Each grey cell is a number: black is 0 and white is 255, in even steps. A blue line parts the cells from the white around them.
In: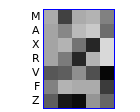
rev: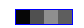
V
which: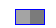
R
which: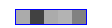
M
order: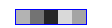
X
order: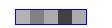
M

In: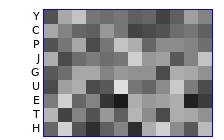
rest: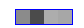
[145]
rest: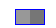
[ 67  75  83 110 118  95]
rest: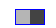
[131  83 152  95 181 139  75 173 167 145]
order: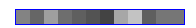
Y
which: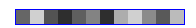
H
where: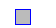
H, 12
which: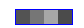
P

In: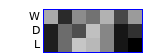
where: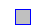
D, 4
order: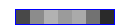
W
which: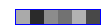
W

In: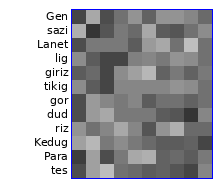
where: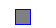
lig, 5
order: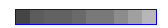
giriz
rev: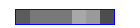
dud

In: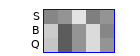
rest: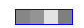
[148]
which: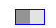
S
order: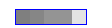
S
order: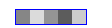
B
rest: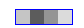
[148]
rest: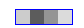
[134]

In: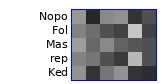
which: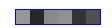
Nopo
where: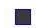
rep, 4

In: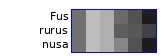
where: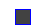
rurus, 6
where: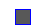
rurus, 5

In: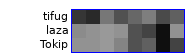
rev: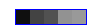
laza
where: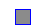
laza, 1
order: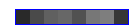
tifug
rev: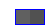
Tokip
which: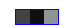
laza
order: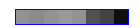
laza
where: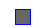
tifug, 5

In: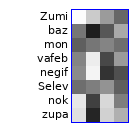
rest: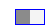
[51 79]
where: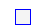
negif, 2

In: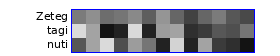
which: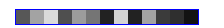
nuti
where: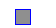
Zeteg, 2
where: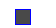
Zeteg, 13
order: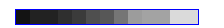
tagi

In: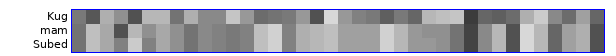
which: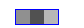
Kug
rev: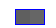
Kug
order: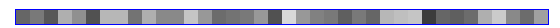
Kug

